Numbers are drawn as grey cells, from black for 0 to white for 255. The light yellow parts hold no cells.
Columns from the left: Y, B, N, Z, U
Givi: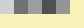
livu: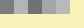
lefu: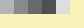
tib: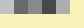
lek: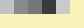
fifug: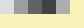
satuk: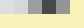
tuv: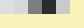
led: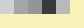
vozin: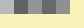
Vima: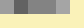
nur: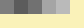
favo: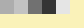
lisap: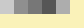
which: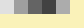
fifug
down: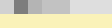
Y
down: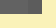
B
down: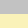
Y

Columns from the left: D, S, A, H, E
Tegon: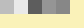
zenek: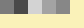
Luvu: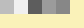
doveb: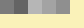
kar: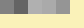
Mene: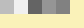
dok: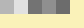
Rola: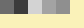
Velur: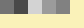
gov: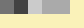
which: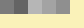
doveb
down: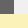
S
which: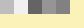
Mene
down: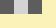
A

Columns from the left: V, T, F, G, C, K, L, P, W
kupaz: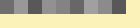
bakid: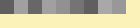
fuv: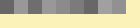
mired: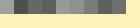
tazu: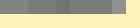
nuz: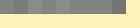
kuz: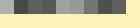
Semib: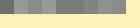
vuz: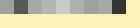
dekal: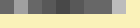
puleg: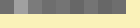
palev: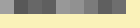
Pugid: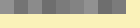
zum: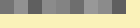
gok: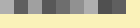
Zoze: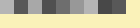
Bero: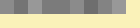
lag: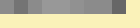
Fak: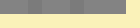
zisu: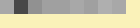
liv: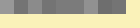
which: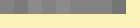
nuz
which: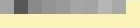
zisu
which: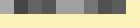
kuz
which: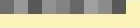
kupaz
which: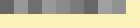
fuv
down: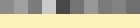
C
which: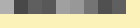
kuz

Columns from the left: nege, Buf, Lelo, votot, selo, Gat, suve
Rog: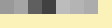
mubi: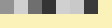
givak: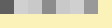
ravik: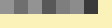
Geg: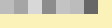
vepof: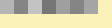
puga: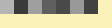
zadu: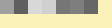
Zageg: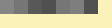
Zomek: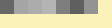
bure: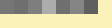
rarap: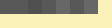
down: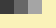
suve
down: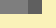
Gat
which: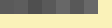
rarap
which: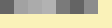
Zomek
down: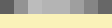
nege
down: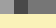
selo
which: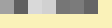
zadu

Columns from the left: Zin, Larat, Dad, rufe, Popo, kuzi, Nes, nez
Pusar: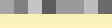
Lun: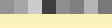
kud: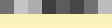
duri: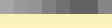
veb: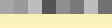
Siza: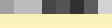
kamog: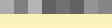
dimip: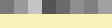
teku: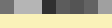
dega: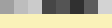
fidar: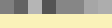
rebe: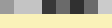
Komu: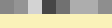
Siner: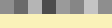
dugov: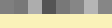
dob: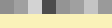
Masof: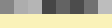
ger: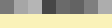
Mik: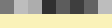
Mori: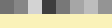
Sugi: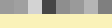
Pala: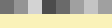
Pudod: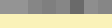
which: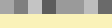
Pusar
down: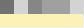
nez
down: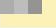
nez

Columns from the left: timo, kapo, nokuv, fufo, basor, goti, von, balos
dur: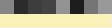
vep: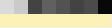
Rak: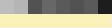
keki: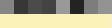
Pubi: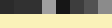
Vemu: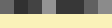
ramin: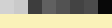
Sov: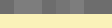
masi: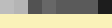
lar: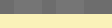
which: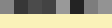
keki
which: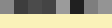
keki
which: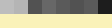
Rak

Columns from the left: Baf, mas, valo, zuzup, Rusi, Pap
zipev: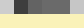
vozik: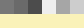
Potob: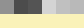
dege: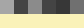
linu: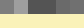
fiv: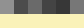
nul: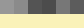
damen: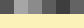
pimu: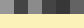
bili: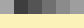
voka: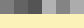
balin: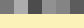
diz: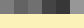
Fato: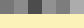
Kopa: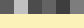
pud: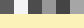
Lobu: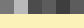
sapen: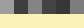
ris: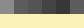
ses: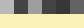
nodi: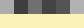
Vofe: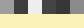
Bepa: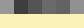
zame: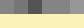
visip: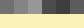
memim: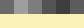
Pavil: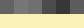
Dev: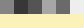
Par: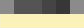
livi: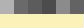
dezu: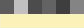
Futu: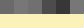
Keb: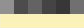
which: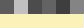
dezu
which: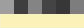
sapen
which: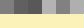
voka
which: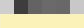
zipev

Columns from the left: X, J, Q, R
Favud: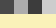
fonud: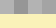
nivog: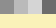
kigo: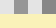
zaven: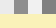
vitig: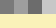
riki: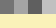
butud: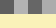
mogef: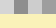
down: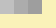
R
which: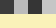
Favud
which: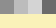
nivog
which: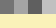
riki
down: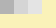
Q
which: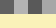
butud

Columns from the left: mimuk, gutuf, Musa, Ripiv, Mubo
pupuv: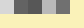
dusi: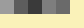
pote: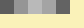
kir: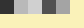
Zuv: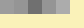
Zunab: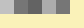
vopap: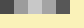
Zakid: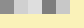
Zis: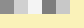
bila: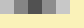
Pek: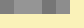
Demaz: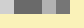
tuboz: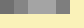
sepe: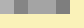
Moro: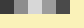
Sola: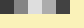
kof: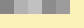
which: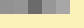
Zuv
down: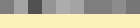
Ripiv
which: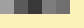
dusi
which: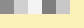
Zis
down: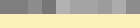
Ripiv
